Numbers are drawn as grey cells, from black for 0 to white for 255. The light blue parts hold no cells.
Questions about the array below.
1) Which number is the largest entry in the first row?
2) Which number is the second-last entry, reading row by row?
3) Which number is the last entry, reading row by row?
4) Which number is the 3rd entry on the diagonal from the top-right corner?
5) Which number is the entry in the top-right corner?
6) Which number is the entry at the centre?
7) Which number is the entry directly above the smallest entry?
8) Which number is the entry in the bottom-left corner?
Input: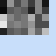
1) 148
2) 105
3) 189
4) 176
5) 22
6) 119
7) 22
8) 34

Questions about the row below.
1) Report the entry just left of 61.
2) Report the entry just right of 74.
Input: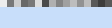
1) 89
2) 176

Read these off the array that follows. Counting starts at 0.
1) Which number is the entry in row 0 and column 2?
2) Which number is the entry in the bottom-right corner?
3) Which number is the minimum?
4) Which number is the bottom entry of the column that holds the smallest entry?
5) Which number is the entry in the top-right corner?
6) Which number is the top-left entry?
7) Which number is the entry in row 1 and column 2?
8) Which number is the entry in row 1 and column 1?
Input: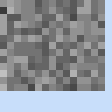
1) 146
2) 115
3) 58
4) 176
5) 131
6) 146
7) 146
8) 176

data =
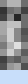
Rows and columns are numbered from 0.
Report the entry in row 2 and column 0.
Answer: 65
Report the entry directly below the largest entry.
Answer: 151
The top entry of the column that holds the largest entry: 180
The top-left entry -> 137
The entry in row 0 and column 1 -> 180
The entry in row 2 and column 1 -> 137
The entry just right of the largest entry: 137
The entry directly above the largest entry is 137
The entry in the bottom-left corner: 81
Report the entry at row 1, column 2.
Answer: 123
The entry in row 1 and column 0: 52
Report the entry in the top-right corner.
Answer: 109

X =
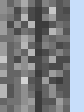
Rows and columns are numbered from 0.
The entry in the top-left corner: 143
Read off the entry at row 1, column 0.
143
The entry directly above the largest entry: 130
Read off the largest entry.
211
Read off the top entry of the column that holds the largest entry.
170
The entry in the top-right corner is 101
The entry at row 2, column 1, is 115
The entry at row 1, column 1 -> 130
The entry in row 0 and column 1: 101
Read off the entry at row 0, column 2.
130
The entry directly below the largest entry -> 143
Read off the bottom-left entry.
130
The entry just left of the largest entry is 115
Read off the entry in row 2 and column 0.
130
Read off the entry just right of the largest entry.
86
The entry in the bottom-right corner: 101

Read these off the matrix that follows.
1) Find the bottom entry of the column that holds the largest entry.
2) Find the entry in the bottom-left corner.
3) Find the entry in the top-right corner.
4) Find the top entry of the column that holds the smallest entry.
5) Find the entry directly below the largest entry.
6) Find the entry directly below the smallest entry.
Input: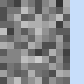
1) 175
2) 79
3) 175
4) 51
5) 117
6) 92

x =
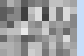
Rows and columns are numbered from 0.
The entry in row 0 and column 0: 119
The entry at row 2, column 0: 92
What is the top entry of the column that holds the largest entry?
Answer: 92
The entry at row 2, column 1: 134
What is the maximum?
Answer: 233
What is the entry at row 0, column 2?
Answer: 150
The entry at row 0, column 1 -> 176
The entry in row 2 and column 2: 134
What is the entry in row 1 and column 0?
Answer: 92
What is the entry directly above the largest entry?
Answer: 206
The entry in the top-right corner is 163
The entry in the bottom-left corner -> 163
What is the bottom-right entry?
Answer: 176
